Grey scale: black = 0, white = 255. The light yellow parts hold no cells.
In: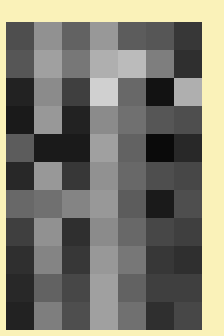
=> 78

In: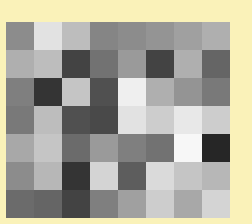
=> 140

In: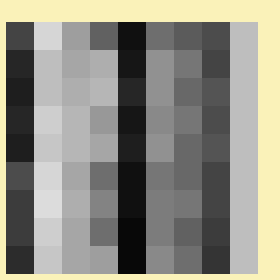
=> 68

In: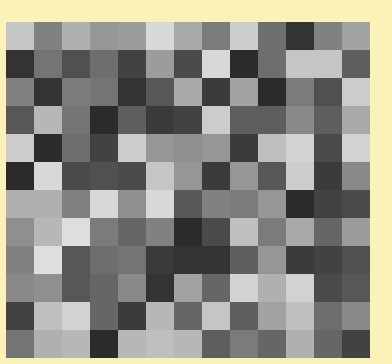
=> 197

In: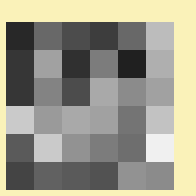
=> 40

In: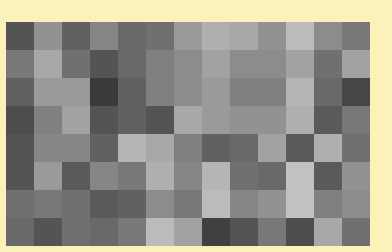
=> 84

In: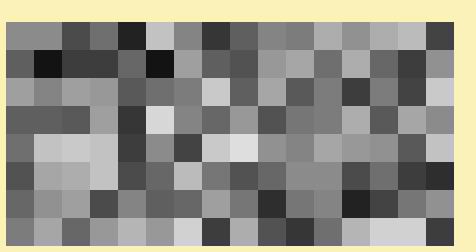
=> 139
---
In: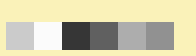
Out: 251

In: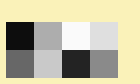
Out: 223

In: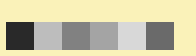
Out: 189

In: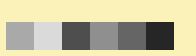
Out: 218

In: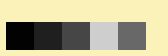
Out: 2

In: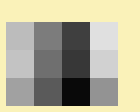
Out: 209
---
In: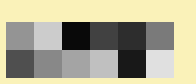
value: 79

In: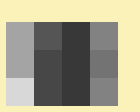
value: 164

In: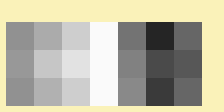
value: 152

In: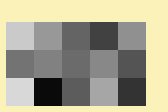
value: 115

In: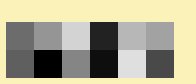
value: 95

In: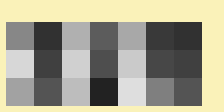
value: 215
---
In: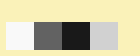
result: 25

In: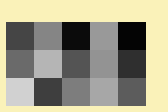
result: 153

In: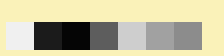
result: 161

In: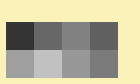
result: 130

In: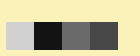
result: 106

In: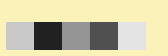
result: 80

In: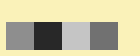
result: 197

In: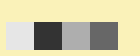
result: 174
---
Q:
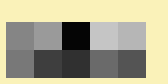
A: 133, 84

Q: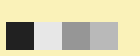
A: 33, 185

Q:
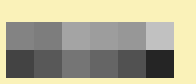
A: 131, 37

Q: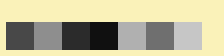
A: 72, 198

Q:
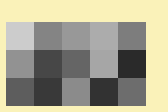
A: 204, 109

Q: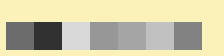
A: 108, 130

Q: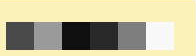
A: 74, 248
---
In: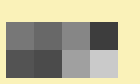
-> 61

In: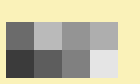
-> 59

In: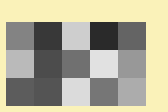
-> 42

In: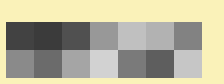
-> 59

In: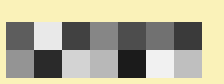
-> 27

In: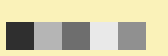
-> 47

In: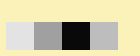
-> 9
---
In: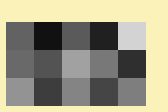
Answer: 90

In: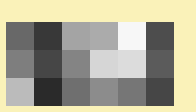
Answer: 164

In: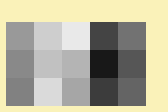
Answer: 233

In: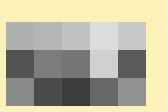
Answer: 194

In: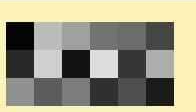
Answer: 159

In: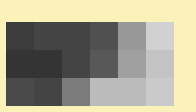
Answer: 68

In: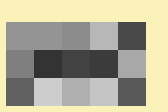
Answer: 140

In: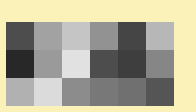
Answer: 197

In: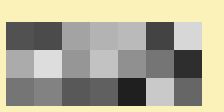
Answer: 163
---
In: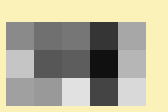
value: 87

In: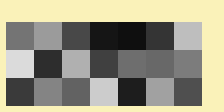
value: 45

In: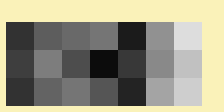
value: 125

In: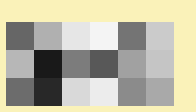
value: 25

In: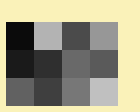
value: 47

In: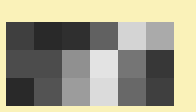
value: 76

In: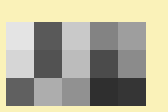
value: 82

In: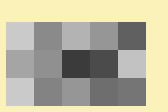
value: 144
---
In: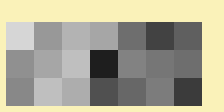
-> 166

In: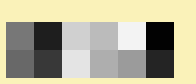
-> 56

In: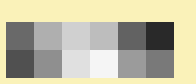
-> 143

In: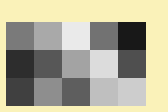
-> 87

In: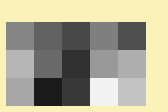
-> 106

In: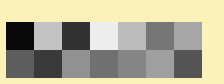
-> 58

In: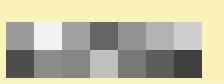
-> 139
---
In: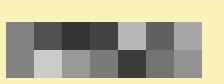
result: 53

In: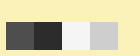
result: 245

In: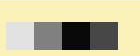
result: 9

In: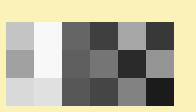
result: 101

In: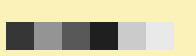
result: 88

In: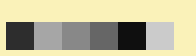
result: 136

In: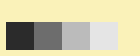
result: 187

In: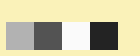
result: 250

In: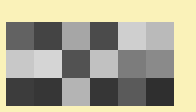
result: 166
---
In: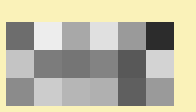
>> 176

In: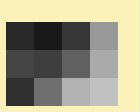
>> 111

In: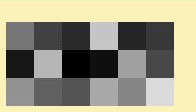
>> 168

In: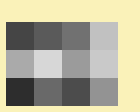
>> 105

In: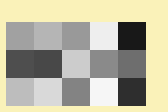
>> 131

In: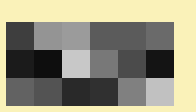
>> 48
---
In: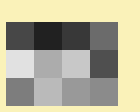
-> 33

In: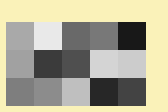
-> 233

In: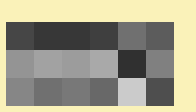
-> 55

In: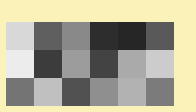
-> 95

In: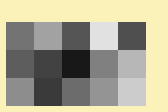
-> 162

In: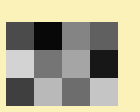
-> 8

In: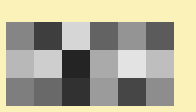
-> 62
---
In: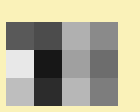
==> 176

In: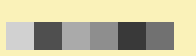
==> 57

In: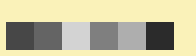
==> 174

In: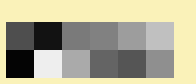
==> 157

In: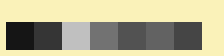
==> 98

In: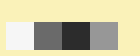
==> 44

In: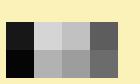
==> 193
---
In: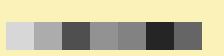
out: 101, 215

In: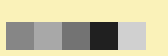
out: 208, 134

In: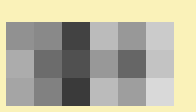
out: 203, 165

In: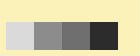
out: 44, 218

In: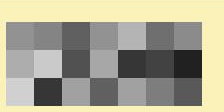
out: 139, 208

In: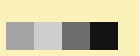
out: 19, 164

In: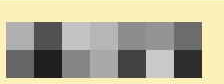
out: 108, 102

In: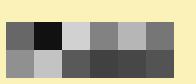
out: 118, 144

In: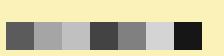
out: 22, 91

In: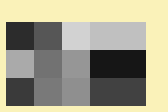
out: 192, 58
